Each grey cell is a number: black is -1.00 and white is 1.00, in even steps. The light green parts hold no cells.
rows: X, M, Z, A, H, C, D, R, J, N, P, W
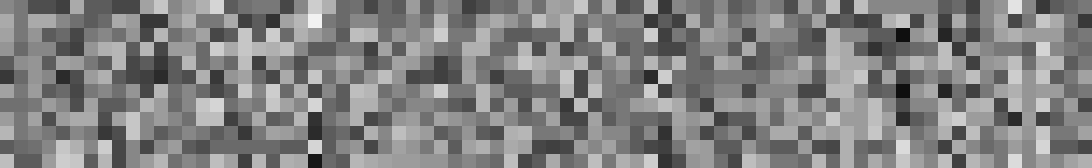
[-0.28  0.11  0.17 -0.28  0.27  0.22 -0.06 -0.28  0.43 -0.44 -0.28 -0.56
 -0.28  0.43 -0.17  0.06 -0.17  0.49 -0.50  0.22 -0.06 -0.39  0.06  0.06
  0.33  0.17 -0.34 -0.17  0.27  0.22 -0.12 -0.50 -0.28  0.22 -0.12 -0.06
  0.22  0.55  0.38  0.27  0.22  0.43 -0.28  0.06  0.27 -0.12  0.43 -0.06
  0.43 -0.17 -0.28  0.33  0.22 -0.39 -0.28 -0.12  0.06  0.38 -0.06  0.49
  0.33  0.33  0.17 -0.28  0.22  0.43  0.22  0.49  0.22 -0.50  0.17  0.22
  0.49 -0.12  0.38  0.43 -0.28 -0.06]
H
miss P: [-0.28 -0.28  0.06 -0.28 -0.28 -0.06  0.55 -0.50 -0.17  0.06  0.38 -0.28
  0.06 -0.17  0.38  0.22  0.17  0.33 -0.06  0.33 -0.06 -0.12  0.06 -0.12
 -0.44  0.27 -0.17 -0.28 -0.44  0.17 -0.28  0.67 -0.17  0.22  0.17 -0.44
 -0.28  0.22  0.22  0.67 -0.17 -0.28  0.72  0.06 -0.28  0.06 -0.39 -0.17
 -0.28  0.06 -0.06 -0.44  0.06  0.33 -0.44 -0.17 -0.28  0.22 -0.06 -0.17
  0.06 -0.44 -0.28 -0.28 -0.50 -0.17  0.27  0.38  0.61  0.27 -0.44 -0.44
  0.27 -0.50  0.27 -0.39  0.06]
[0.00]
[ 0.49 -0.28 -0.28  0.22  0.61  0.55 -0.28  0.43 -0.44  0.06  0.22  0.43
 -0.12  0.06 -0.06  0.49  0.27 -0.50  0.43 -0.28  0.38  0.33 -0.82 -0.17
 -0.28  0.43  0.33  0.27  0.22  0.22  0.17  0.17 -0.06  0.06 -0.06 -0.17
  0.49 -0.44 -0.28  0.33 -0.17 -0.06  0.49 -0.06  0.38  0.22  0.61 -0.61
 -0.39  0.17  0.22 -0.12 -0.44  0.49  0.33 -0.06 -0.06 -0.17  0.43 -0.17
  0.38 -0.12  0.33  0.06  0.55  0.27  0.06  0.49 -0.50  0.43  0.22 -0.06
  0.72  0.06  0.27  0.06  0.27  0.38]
W
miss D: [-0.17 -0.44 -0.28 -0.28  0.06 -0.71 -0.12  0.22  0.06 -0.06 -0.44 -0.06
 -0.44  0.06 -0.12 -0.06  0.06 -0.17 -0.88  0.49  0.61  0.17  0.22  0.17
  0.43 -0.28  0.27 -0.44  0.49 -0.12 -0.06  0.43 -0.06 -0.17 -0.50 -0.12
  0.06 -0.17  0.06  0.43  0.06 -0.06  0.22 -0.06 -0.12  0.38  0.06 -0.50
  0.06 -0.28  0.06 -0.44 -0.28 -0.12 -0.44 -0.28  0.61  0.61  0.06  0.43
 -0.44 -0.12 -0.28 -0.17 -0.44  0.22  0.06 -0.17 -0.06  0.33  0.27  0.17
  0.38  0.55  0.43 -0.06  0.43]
[-0.22]
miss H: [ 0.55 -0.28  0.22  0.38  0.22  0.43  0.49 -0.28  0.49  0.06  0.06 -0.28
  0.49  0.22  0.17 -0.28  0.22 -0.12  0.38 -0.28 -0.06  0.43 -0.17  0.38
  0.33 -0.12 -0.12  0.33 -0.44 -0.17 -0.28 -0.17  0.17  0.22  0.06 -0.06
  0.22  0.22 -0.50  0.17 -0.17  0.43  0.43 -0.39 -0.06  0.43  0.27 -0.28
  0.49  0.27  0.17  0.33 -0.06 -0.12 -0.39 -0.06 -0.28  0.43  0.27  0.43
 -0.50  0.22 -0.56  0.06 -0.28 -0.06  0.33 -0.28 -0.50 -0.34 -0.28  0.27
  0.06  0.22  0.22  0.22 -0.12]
[0.11]
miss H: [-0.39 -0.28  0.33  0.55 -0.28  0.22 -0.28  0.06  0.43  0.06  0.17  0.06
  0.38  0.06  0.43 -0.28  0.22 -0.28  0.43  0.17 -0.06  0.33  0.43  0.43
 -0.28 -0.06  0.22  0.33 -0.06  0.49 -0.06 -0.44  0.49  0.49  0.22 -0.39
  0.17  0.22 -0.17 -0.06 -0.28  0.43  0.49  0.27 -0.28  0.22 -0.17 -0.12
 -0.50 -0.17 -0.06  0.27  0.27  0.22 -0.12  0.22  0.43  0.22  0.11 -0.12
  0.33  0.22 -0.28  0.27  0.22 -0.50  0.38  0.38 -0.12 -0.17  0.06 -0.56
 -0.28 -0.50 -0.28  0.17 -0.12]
[-0.34]

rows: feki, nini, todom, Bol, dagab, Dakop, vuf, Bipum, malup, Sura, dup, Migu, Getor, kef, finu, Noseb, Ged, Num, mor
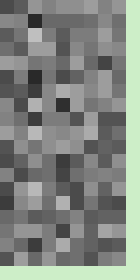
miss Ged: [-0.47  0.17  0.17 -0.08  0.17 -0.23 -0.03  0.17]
[0.29]
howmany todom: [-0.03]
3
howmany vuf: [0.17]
0

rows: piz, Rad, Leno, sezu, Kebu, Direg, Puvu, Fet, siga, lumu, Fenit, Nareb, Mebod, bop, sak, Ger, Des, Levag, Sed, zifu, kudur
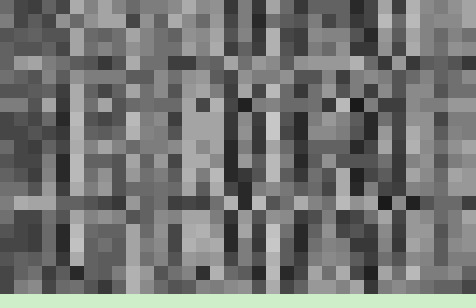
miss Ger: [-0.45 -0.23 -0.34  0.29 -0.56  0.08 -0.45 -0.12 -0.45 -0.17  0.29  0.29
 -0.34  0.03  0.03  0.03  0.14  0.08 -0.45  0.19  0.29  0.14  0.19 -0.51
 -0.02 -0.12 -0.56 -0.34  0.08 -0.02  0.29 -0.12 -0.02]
[-0.39]
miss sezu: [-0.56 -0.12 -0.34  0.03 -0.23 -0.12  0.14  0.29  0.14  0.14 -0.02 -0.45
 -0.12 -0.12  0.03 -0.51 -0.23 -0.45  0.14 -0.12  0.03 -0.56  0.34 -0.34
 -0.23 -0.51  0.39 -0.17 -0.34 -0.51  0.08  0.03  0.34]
[0.24]
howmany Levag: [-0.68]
3
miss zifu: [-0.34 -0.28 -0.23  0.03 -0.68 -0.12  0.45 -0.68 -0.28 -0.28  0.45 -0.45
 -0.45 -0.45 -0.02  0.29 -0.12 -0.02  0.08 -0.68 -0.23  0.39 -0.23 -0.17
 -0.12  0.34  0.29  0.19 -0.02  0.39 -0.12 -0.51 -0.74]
[-0.62]
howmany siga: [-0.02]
4
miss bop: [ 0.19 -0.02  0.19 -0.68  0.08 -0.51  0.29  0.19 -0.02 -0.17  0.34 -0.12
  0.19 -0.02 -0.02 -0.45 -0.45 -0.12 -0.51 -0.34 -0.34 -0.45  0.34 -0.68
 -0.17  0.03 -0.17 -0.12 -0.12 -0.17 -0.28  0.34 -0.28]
[-0.07]

